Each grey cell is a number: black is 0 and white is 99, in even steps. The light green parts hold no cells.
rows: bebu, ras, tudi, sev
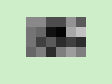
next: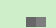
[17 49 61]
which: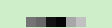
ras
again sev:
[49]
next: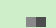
[30 57 35]
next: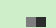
[49 61 49]
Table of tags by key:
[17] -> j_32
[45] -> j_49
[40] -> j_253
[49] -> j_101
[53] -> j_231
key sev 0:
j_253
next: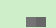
[ 7  2 65]

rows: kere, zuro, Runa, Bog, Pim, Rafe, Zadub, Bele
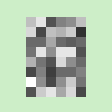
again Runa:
[41]
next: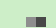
[55 79 45]
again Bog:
[89]
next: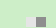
[89 89 32]
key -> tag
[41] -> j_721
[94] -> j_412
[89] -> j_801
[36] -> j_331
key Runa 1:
j_721

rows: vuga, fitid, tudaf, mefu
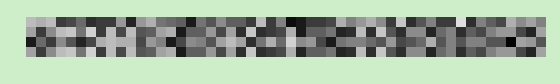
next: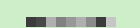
[18 33 50]
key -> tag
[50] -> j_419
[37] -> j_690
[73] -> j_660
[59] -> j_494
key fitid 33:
j_660
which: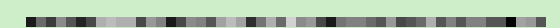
tudaf

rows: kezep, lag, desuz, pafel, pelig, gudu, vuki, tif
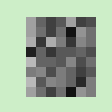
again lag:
[43]
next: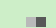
[52 48 39]
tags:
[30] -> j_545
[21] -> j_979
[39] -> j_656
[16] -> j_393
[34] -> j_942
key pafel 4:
j_942

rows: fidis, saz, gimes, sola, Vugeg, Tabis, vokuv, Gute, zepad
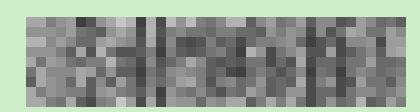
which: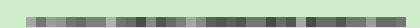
Vugeg
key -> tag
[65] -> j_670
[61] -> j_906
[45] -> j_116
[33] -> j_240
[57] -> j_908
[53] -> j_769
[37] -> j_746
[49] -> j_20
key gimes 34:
j_908
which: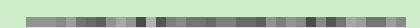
saz

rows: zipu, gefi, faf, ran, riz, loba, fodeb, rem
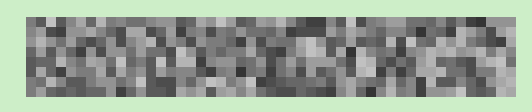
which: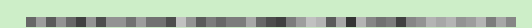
ran
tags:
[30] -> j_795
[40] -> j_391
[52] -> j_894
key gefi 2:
j_795
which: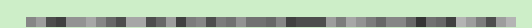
gefi
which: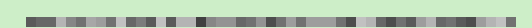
riz
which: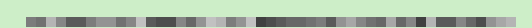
fodeb
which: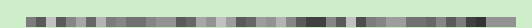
zipu

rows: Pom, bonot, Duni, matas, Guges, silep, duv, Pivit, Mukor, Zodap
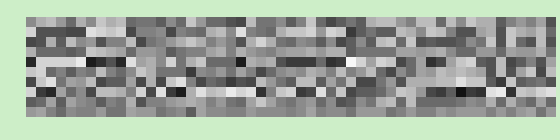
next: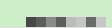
[32 36 32]
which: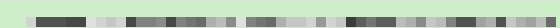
bonot
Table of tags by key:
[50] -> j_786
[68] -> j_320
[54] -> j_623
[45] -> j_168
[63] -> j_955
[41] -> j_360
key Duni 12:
j_168

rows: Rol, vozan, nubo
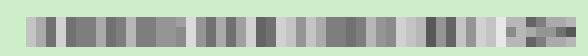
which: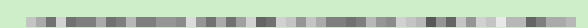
nubo
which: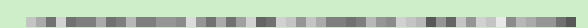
vozan

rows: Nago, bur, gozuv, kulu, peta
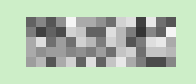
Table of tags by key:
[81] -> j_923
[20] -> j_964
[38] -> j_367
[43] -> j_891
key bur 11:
j_964
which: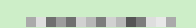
gozuv
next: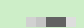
[71 48 20]
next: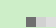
[25 90 43]
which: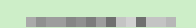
kulu

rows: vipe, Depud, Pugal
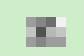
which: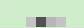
Depud
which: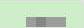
Pugal
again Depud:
[76]
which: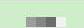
vipe
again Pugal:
[61]

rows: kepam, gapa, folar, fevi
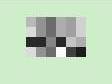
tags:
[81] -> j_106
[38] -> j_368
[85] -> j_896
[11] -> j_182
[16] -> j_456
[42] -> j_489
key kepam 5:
j_106
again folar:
[16]

